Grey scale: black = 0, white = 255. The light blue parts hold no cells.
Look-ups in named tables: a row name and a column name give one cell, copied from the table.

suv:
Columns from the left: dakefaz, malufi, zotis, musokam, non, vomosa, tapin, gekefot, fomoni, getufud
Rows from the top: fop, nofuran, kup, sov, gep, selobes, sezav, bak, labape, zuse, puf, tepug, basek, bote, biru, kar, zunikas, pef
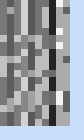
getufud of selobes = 171
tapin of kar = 189
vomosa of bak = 115
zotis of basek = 124
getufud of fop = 171
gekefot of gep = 35
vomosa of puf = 188
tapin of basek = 189
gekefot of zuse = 35
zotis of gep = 124
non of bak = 88
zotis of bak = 124
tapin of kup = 189
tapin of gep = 116
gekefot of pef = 35
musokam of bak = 209
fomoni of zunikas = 170
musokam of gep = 209
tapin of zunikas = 189

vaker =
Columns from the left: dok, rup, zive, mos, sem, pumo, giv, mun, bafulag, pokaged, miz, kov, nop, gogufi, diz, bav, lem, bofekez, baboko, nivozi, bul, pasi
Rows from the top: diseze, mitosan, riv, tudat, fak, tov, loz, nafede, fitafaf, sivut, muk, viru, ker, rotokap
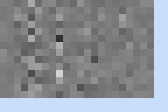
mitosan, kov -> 119
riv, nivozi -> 117
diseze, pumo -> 111
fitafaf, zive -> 107
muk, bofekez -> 129
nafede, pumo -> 135
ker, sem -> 148
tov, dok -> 126
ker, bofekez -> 103

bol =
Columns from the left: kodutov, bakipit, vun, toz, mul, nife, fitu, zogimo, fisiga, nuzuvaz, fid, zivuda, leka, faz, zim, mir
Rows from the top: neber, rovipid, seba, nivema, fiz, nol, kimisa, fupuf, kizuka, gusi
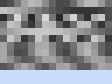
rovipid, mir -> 75
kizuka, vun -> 110
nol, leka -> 90
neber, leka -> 183
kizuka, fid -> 89
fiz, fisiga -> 190
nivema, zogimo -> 183
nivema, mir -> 103
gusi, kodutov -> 85
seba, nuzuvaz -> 150
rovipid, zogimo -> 89
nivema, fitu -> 192
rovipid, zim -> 64
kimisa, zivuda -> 160
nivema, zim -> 54
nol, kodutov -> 95
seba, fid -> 211

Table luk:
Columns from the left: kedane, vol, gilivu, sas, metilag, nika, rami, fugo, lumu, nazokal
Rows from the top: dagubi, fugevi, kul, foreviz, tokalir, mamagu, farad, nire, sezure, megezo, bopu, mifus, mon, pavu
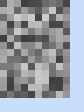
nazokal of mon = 141
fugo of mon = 71
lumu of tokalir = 169
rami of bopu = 192
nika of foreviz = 187
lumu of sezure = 66
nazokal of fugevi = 127
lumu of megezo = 194
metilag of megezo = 89
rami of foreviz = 149
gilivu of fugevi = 103
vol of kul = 159
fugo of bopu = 114
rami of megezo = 172

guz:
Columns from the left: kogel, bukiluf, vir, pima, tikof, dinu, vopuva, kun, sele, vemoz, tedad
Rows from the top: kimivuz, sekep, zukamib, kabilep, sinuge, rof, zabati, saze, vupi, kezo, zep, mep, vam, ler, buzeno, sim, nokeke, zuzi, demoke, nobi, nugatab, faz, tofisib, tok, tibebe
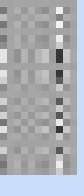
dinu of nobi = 163
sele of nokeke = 88
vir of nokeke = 152
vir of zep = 146
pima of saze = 180
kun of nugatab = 165
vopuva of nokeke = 183
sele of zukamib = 132
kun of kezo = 165
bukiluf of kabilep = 162
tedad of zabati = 162
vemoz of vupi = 197
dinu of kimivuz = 163
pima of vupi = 180
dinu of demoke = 180
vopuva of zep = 195
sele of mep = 92
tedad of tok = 162
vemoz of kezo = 163

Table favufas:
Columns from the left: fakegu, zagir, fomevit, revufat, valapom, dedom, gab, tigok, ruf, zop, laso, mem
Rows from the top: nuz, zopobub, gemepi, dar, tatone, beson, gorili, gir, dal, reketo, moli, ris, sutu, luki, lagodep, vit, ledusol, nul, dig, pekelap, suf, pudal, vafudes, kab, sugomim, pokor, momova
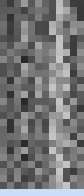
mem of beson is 87
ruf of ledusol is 154
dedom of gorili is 164
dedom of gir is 133
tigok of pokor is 143
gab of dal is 112
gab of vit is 119
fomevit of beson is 85
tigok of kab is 146
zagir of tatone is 60
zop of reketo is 182
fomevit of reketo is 81
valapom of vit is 84

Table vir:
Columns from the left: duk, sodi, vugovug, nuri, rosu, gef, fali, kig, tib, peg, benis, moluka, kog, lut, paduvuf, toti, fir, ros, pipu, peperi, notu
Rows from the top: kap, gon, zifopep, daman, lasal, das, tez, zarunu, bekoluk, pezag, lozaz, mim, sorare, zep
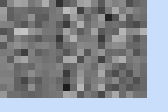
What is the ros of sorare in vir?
108
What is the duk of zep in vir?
150
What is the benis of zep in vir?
158
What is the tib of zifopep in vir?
122
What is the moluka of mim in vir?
158
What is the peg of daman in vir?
60
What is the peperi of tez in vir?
103
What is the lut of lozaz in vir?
119
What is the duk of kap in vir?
85
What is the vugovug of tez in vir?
144
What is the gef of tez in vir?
128
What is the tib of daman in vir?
94
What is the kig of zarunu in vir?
117
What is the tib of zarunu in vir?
110
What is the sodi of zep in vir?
110
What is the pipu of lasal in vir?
138

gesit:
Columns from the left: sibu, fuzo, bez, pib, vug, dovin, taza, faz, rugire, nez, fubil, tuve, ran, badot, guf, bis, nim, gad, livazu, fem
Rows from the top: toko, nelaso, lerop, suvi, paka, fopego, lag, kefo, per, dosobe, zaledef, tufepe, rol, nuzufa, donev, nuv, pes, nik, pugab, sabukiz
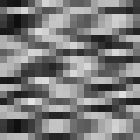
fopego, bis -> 46
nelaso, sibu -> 117
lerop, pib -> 38
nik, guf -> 167
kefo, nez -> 55
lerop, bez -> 16
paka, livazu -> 55
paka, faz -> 168
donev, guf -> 179
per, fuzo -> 176
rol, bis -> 29
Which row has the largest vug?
donev

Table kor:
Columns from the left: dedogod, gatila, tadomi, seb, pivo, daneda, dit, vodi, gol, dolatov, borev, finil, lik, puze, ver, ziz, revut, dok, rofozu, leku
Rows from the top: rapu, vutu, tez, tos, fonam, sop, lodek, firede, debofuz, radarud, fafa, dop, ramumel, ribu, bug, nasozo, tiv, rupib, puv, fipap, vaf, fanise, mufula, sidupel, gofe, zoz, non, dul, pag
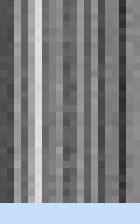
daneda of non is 216
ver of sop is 73
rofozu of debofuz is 137
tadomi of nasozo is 165
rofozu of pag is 135
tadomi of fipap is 155
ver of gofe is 79
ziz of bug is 124
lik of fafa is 97
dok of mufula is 55
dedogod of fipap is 83

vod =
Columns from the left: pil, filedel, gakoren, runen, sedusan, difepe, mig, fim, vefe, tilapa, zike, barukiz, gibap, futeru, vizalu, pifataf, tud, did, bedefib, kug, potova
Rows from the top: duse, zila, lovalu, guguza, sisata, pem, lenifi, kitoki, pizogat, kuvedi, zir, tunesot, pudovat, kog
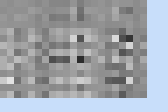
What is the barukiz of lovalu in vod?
106
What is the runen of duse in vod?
147
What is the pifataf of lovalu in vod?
143
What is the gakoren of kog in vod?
117
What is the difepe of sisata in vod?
141
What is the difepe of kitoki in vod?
150
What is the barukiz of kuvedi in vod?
175
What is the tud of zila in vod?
170
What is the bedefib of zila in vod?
112
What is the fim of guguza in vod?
138
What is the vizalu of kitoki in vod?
142
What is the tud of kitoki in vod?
159
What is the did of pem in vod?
79
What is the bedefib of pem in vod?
53

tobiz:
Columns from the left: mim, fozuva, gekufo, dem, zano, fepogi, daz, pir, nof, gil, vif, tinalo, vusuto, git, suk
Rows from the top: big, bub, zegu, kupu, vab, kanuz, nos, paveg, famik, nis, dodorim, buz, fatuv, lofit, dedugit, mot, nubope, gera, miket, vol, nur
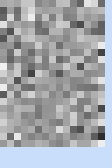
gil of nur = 152
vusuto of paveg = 190
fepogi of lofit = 162
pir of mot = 149
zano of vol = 131
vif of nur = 196
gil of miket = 184
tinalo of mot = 127
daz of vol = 132
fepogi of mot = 123
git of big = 214
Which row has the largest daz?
zegu

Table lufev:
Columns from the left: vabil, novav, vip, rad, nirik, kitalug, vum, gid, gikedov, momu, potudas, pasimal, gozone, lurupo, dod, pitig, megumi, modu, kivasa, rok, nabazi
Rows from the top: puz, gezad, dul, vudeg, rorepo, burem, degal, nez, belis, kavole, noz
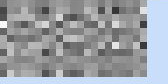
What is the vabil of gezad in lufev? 72
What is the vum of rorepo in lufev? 98
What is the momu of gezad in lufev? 163
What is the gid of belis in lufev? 137
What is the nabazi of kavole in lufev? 156
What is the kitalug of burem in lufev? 129
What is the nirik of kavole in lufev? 150
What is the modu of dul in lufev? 150
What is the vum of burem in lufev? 167
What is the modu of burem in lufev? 151
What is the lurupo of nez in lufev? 150
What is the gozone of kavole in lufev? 155
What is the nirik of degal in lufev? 184
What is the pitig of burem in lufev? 165
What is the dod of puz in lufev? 125
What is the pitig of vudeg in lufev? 118
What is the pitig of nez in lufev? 117
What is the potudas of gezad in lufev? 135
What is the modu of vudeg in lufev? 169
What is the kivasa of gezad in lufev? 130
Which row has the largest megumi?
degal

